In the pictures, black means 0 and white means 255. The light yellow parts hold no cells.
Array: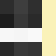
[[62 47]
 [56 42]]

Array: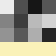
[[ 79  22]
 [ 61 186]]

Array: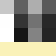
[[ 96 174]
 [ 52 114]]

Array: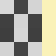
[[ 68 212]
 [212  65]]

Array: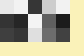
[[242  54]
 [ 38 244]]

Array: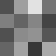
[[159 226]
 [100 133]]

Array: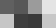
[[ 87 155]
 [ 62  57]]

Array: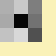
[[201 126]
 [  7 114]]

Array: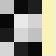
[[ 10  30]
 [233 212]]
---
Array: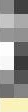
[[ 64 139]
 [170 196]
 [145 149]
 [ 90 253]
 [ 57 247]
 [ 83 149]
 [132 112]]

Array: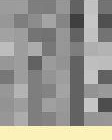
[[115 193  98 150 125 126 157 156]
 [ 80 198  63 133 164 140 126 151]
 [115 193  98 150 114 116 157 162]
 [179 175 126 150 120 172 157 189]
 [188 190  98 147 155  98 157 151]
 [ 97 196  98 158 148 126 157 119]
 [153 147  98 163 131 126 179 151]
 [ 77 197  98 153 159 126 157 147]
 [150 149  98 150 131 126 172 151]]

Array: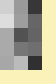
[[ 55 154 208]
 [102 158 221]
 [100  82 170]
 [111 118 170]
 [ 48 187 167]]

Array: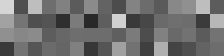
[[ 92 190 144 136  90 108 131  76  99 139  91 129 110 190  79 213]
 [183  59 109 111 106  71  57 208  94  41 123  47  84  79 117 162]
 [115  91 114 105 129  77 123  95 109 109 110 103  93 139 135 144]
 [109  99  79  68 175  63 114 161  85  55 128 101 107  85 115  58]]

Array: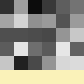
[[115  94  57  12 158  48]
 [155  83 154 144 212 164]
 [200 149  72  76  79  79]
 [ 97 230  90 110 229  92]
 [219 215 148  73  33 198]]

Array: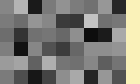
[[ 39 151 113 124 146 122  26 180 134]
 [119 112 195  55  59 135 149 109 123]
 [169  27  13 143 104 118 113  51 109]
 [148 142 142 103  60  82 135  18 126]
 [116  94 135 112 117 175  97 164 155]
 [ 81 151  37 169 142  68  23  78 123]]

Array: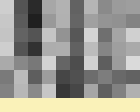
[[158 155 138 181  98 178 167  42  84 206]
 [131 145 148 160 101 177 153  31  91 199]
 [208 165 111 212  87 147 197  84  99 196]
 [170 159 133 188  97 174 173  49  84 206]
 [218 156  94 209  77 101 210 120 136 170]
 [ 98 105 125 109  80  70 157  94 187 122]
 [176 129  95 166  71  55 198 137 183 130]]
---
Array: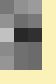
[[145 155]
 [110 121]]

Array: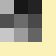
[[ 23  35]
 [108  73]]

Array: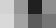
[[151  32]
 [164  92]]

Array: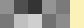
[[ 79  52]
 [192 207]]

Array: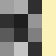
[[173  47]
 [ 30 150]]

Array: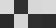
[[ 49 215]
 [213  48]]
